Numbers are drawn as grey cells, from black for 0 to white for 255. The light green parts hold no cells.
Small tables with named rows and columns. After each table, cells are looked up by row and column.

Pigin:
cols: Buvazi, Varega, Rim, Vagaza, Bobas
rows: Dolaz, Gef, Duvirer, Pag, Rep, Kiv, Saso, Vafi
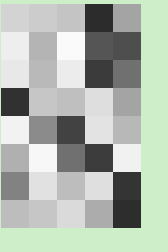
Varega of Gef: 180
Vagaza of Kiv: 60
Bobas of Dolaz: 164
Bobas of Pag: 164
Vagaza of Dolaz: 44
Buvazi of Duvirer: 232
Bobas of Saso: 52
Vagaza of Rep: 227
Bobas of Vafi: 45
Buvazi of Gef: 238
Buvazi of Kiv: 176
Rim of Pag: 191
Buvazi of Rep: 242
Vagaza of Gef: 85
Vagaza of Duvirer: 59
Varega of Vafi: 198
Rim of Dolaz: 196
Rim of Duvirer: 236
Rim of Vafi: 218

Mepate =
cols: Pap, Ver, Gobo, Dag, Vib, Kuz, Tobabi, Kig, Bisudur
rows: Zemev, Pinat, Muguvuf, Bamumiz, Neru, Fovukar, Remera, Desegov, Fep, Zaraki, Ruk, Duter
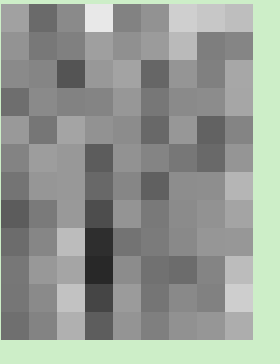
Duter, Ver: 131
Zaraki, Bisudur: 188
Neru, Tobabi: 151
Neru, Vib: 140
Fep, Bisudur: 151
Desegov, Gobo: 153
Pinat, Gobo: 128
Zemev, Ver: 106
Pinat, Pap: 147
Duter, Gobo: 176
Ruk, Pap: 118
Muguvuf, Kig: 128
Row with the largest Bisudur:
Ruk

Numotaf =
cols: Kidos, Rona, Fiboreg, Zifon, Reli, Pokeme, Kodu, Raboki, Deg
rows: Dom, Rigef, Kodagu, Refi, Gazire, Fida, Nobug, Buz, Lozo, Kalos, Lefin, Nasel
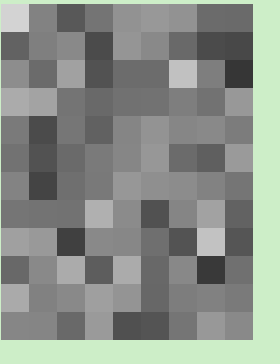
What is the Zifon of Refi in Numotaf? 105
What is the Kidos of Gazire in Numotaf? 122
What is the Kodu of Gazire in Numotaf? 134
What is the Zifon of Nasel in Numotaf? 154
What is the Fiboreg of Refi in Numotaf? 116
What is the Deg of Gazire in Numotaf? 124
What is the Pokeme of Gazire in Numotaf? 147
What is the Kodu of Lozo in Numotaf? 83
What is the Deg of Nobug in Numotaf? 117
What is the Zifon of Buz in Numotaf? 176
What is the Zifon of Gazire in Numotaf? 97
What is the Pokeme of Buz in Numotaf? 81
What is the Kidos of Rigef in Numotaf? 98
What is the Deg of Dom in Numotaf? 106
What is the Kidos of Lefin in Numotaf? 170
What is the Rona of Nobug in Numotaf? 68
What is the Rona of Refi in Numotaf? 163
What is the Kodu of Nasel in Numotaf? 117
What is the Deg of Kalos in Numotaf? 112
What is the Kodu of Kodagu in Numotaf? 193

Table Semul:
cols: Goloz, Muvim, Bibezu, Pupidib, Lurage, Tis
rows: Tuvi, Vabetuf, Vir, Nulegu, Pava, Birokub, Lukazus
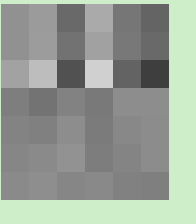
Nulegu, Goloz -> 126
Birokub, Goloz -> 134
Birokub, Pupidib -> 125
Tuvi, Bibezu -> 105
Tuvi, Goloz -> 145
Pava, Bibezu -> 141
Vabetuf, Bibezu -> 114
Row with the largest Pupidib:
Vir

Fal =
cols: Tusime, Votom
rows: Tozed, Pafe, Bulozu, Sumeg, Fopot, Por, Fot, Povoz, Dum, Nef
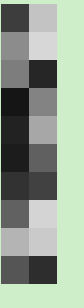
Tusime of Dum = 180
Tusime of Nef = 85
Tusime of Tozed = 61
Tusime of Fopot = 34
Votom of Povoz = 212
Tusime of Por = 28
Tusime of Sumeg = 21
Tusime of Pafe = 140
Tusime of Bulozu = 125
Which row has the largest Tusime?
Dum

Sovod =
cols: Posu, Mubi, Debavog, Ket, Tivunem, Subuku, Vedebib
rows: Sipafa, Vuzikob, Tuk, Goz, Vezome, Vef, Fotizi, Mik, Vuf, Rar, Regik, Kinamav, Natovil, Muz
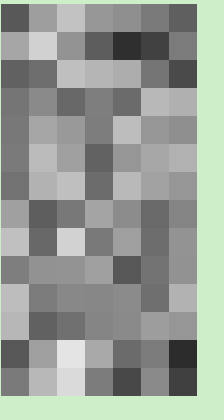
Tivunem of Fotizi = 185
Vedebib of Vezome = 143
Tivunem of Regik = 139
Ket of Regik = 135
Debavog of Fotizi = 191
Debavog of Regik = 136
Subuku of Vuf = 109
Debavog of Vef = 160
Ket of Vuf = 121
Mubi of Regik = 123
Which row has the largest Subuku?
Goz

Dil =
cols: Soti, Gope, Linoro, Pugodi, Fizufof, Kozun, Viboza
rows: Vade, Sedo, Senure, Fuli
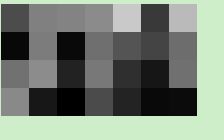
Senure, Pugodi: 120
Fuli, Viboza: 11
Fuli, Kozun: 9
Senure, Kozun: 22
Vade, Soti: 76
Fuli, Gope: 23
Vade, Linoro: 131
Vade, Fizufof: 201
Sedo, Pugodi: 111
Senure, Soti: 113
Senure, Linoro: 34
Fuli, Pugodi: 75
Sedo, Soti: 8
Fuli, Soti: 137
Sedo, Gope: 124
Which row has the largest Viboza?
Vade

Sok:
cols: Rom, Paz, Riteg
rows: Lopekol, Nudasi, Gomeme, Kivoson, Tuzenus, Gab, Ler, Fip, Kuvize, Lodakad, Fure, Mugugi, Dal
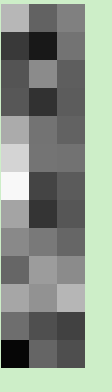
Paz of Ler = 68
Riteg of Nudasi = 115
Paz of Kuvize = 121
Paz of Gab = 116
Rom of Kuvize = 137
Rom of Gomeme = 84
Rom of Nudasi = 57
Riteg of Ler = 91
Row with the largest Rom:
Ler

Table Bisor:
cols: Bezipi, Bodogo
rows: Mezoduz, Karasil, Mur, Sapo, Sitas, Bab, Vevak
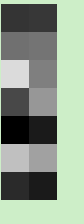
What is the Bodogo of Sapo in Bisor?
151
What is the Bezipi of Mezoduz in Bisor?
52
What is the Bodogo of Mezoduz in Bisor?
55
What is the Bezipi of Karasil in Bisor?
112
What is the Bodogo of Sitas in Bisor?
26
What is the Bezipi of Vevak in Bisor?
42
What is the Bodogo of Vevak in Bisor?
26
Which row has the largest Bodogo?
Bab

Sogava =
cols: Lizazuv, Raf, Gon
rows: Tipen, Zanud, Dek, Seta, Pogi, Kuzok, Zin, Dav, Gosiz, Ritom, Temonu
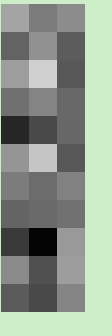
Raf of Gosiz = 3
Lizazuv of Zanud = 99
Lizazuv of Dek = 158
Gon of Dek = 88
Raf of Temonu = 73
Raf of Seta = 132

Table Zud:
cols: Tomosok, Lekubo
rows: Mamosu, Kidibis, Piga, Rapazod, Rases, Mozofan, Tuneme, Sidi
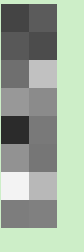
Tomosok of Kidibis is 88
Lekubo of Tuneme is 184
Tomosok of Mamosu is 68
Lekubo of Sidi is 128
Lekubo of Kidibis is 76
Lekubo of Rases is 121
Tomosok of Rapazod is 152
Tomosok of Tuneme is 243
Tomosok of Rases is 43
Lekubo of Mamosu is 91
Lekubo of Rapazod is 139
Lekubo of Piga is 193
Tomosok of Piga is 111
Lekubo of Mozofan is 118
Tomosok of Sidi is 125
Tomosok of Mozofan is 146

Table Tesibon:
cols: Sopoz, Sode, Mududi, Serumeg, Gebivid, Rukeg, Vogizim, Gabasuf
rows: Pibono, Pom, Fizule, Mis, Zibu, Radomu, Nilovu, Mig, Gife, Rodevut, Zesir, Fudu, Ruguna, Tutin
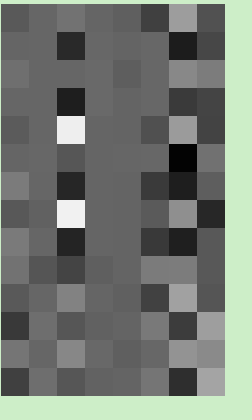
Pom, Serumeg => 103
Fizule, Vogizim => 136
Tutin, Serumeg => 98
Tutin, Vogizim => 46
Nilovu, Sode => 102
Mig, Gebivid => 100
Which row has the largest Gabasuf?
Tutin

